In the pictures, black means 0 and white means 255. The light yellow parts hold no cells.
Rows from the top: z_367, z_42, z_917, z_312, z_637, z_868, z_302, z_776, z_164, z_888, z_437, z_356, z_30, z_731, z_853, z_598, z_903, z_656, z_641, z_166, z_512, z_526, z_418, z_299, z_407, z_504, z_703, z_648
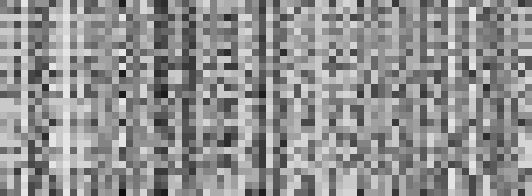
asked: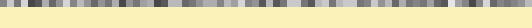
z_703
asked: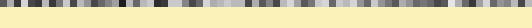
z_437
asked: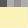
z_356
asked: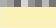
z_637
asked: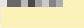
z_504
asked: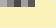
z_598

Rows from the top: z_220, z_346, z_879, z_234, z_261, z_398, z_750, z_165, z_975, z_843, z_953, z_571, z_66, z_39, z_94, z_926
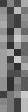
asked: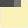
z_953
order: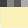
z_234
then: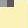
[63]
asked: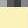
z_234
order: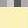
z_398
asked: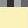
z_261

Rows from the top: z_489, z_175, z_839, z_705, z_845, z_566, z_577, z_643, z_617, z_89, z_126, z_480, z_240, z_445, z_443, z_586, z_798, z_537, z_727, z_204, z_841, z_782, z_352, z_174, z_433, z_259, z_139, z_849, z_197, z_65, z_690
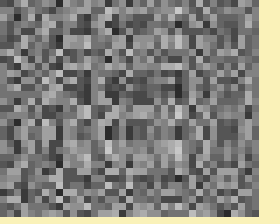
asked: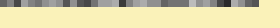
z_690
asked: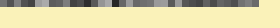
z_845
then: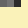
[85]
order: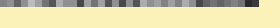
z_566
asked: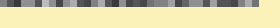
z_480
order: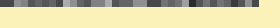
z_240
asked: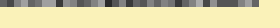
z_204

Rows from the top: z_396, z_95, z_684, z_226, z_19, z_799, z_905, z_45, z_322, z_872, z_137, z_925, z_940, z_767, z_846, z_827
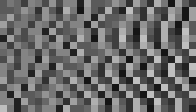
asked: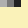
z_767
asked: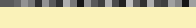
z_95
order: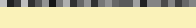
z_872
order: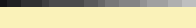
z_137
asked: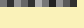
z_767
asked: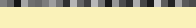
z_846

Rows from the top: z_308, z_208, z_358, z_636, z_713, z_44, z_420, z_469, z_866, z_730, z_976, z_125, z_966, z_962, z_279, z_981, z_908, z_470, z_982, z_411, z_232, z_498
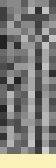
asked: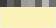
z_470
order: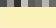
z_232

